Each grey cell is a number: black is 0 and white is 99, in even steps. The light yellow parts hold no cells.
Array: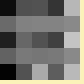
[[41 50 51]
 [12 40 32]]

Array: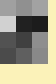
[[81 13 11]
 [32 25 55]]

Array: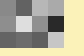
[[55 86 56]
 [39 42 37]]

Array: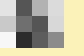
[[78 43 33]
 [96 17 36]]

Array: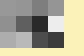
[[56 37 16]
 [67 72 30]]

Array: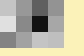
[[87 53  7]
 [51 63 76]]

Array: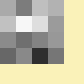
[[75 96 86]
 [54 43 51]]

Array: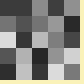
[[45 32 45]
 [85 21 72]]
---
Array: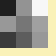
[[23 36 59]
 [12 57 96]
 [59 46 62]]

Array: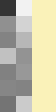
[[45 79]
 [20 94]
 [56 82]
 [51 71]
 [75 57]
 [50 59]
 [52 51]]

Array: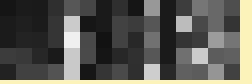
[[13 25 25 32 78  9 21 29 18 80 16 37 36 58 25]
 [ 8 11 10 18 34 27 10 18  8 59 10 24 46 40 30]
 [11 12 11 21 79  9 10 26 23 33 10 73 28 40 20]
 [11 14 13 21 93 28  7 26 16 44 10 20 23 60 45]
 [23 22 15 10 78 29  8 15 19 34 10 43 79 36 37]]

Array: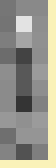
[[51 32 49]
 [46 53 53]
 [45 88 55]
 [49 64 56]
 [42 26 55]
 [55 34 60]
 [54 34 55]
 [54 20 50]
 [59 56 60]
 [43 58 58]]

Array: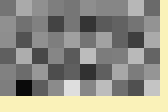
[[49  4 36 54 86 52 73 43 31 76]
 [45 66 56 49 46 55 52 52 71 41]
 [56 44 50 26 46 20 35 38 45 57]
 [55 32 56 49 62 45 63 38 24 66]
 [37 67 28 52 35 73 48 49 72 39]
 [50 42 59 30 37 19 37 65 48 58]]

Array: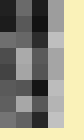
[[45 38 15 75]
 [13 41 11 61]
 [11 34  7 61]
 [43 40 17 74]
 [30 66 35 64]
 [26 64 33 64]
 [35 33  8 73]
 [37 65 34 70]]

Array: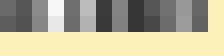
[[36 32 52 90 42 69 22 50 21 28 42 60 38]
 [41 33 54 96 43 73 23 51 21 33 44 59 40]]
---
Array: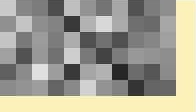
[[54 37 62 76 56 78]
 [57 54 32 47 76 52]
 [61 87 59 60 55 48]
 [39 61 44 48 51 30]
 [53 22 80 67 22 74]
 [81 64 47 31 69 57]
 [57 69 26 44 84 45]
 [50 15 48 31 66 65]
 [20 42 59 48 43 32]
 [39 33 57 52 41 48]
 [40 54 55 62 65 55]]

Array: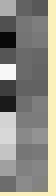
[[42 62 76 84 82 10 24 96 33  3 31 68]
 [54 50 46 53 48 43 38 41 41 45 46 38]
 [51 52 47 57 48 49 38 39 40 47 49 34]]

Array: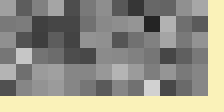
[[31 70 46 56 47 62]
 [52 43 77 32 48 36]
 [57 60 45 24 25 50]
 [60 62 42 36 27 64]
 [52 52 30 26 27 30]
 [46 52 28 57 44 47]
 [35 59 54 56 53 55]
 [52 70 53 33 55 34]
 [44 60 50 44 58 21]
 [81 49 46 50 14 40]
 [28 58 27 64 69 39]
 [41 47 37 47 43 56]
 [52 52 47 57 35 65]]

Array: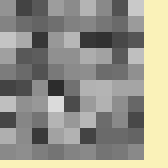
[[53 68 27 74 26 48 62 76 51 57]
 [55 54 52 56 29 41 34 66 42 26]
 [49 22 45 59 55 32 36 21 39 34]
 [45 63 70 85 17 47 56 59 43 61]
 [51 69 59 29 44 54 56 71 50 54]
 [53 26 71 60 69 55 67 21 52 70]
 [45 41 42 69 70 42 63 19 46 53]
 [47 41 53 55 64 43 35 28 41 32]
 [53 39 28 40 64 56 74 33 60 78]]

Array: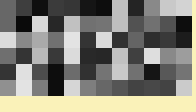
[[56 20 43 85 40 40]
 [88 87 20 53  4 24]
 [48 30 72 66 84  6]
 [ 5  5 22 44 15 23]
 [83 42 85 88 75 21]
 [49 19 16 20 44  8]
 [40 45 15 85 45  5]
 [33 78 75 19 74 74]
 [26 44 25 39 32 14]
 [28  8 86 18 44 53]
 [26 34 53 22 32 78]
 [79 45 61 11  5 82]]

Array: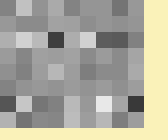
[[69 33 51 56 60 68 59 51]
 [45 77 57 50 52 81 54 75]
 [53 46 59 61 62 72 54 57]
 [52 50 57 71 61 24 63 66]
 [73 72 60 61 63 67 62 51]
 [61 59 57 49 54 81 55 58]
 [71 90 60 54 60 36 58 58]
 [49 64 56 54 54 35 56 45]
 [61 22 61 66 64 50 58 59]]

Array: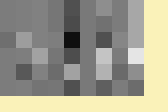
[[48 48 48 43 48 48]
 [49 34 49 61 49 49]
 [45 50 63 50 50 50]
 [46 42 46 49 46 46]
 [31 63 30  6 29 31]
 [47 47 47 47 47 47]
 [37 69 76 31 44 55]
 [48 41 48 52 48 48]
 [42 55 89 65 65 65]]

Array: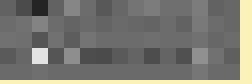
[[41 35 44 42 38]
 [41 40 43 44 29]
 [43 88 33 51 14]
 [41 33 44 42 38]
 [41 55 36 39 52]
 [41 30 45 41 42]
 [41 29 42 39 34]
 [41 35 42 41 40]
 [41 39 42 40 45]
 [41 30 43 39 48]
 [41 39 42 42 43]
 [41 31 42 38 43]
 [46 56 44 47 48]
 [41 44 40 42 38]
 [41 37 42 40 40]]

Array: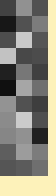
[[33 37 52 54 57  6 13 75 30  9 26]
 [35 61 56 79 32 64 46 28 78 32 56]
 [43 48 13 31 24 43 25 29 33 48 32]]
